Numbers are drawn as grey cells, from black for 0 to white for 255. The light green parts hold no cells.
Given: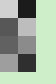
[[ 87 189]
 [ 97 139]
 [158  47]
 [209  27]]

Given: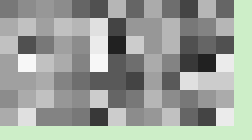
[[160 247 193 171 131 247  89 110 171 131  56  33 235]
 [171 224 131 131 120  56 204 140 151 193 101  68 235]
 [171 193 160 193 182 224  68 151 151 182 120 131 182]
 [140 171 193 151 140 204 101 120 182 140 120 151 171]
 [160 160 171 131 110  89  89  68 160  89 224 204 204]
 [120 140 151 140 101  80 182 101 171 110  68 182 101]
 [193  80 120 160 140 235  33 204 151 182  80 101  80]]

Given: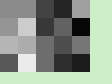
[[ 87 235 109  46  27]
 [149 204  56  98   7]
 [181 172 109  77 118]
 [139 139  66  36 160]]

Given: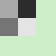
[[117 228]
 [169  44]]

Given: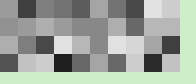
[[ 83 194 205  30 104 165 104 205  42 194]
 [146 155 174 155 136 136 174 104 183 183]
 [174 126  72 225 183 136 225 214 165  63]
 [155  63 126 114  92 165 114  72 225 205]]

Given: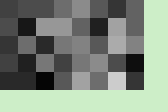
[[ 53 109  41 119 130  88 171 130]
 [ 65  76  76 109 139  88  53  98]
 [ 41  41   5  88 162 109 204  53]
 [ 65  32 119  65 119 139  76  14]
 [ 76  23 151 151  98  32 162  98]]
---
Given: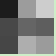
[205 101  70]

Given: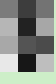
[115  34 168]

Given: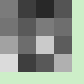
[ 84 123 109 219]

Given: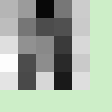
[204  80 137  76 228]

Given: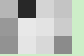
[196 227 229]

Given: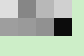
[208 145]

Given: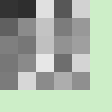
[210 124 192 138 123]

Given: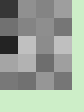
[158 142 192 165]

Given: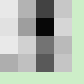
[199   7 209 174]
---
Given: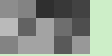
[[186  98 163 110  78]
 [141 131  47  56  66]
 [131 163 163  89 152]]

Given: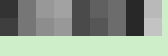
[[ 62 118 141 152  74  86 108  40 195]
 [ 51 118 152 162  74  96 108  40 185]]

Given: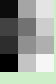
[[ 66 114 205]
 [ 45 144 175]
 [ 12 165 228]
 [  0 196 246]]

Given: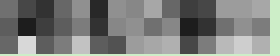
[[112  71  50 103 144  40 144 135 167 103  62  71 156 156 167]
 [103 216  93 124 194  93  82 156 167 176  71 124 185 206 176]
 [ 93  29  62  93 124  50 135 144 112 135  29  50 112 144 124]]

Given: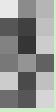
[[232 139 181]
 [204  74 192]
 [130  53 204]
 [120 148  97]
 [109  86 213]
 [ 86  64 192]]

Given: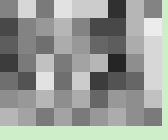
[[182 163 122 163 122 152 172 142 122]
 [142 152 182 142 172 102 152 142 193]
 [131 215 122 226 204 204  48 182 131]
 [111  83 226 111 204  60  83 102 215]
 [ 93 131 111 172 152 102  93 172 215]
 [ 72 131 152 182 131  72  72 182 236]
 [ 60 122 193 122 163 182  37 142 215]]

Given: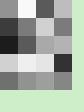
[[209 239 229  50]
 [146 249  90 189]
 [112 146 158 134]
 [ 60 123 209 123]
 [ 28  90 169 179]]

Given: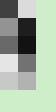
[[229 114]
 [200 178]
 [147  30]
 [105  18]
 [ 64 219]]

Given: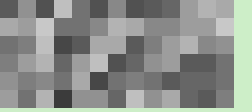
[[169 157 200 114 114 136 179 169 136 136 157 157 200]
 [157 114 179  59 145 145 102 191 145 169 102  90 126]
 [145 126 136 114 169  71 114 126 114  90 102 102 114]
 [126 157 179 102 157 191  81 102 145 157  90  90 114]
 [114 126 191  71  90 169 169  90 126 157 179 136 145]
 [ 90 145  81 191 114  81 136  81  90 102 157 179 169]]
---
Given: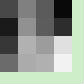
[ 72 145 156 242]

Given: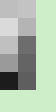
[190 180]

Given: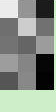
[235 205 156]

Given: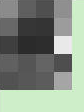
[139  54  45  78]

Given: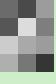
[107 220 156]

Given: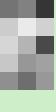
[116 234  73]

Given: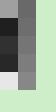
[160 110]
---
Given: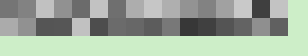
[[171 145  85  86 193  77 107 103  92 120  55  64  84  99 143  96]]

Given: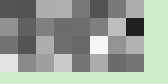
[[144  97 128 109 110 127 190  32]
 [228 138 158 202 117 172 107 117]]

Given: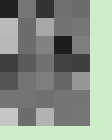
[[186 109 167 115 118]
 [ 63  91 113  66  63]
 [116 116 112 117 117]]

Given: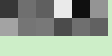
[[163 117 120  75 111  97]]

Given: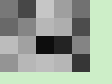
[[105 133 183 174  76]
 [148 183 190 182  54]]

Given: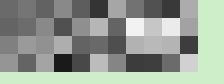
[[100 108 137  80 143 182 100 242 198 235 162]
 [149 100 164  26  72 188 133  60  62 107 209]]

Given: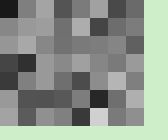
[[135 153 157 112 173  69 109 124]
 [ 69  48 153 137 160 134 122 154]
 [153  83  82  88 125  39 111 175]]

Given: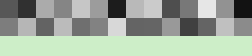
[[125 182  99 187 111 130 216 100 101 153  64 100 192 139]]

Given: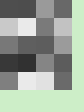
[[201 234 122 194]
 [ 56  49 133  92]]
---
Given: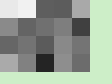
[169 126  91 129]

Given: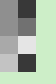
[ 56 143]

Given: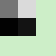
[218   2]

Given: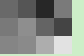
[122 100 138]

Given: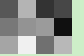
[ 71 155 240]

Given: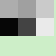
[202  67]

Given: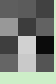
[65 60 62]

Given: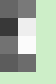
[121  56]
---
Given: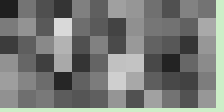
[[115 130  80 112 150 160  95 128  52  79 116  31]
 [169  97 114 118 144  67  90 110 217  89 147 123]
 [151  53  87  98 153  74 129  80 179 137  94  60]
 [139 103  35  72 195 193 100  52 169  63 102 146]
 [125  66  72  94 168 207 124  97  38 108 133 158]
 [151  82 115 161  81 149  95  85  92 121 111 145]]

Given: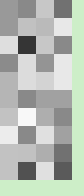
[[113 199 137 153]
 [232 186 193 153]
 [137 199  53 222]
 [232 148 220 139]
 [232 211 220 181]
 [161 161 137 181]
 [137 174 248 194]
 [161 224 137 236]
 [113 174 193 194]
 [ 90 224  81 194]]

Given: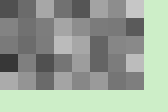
[[198 141 163  85 113 167 107  80]
 [ 90 121 123 141 165 125 113 131]
 [137 134 100 167 187 124 108 122]
 [188 124 100 157 117  80 127  55]
 [126 117 154 135 164 106 148 171]]

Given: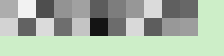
[[103  95 219 151 125  92 161 147  78 242 173]
 [157 152  93 217 108  20 196 110 219  98 211]]

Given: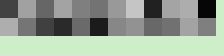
[[  6 173 164  33 197 153 115 127 163 102 161  66]
 [127 163 113 104 146 135  27 106  42  64 117 174]]

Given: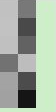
[[120 193]
 [ 73 194]
 [ 98 192]
 [189 114]
 [ 76 163]
 [ 21 161]]
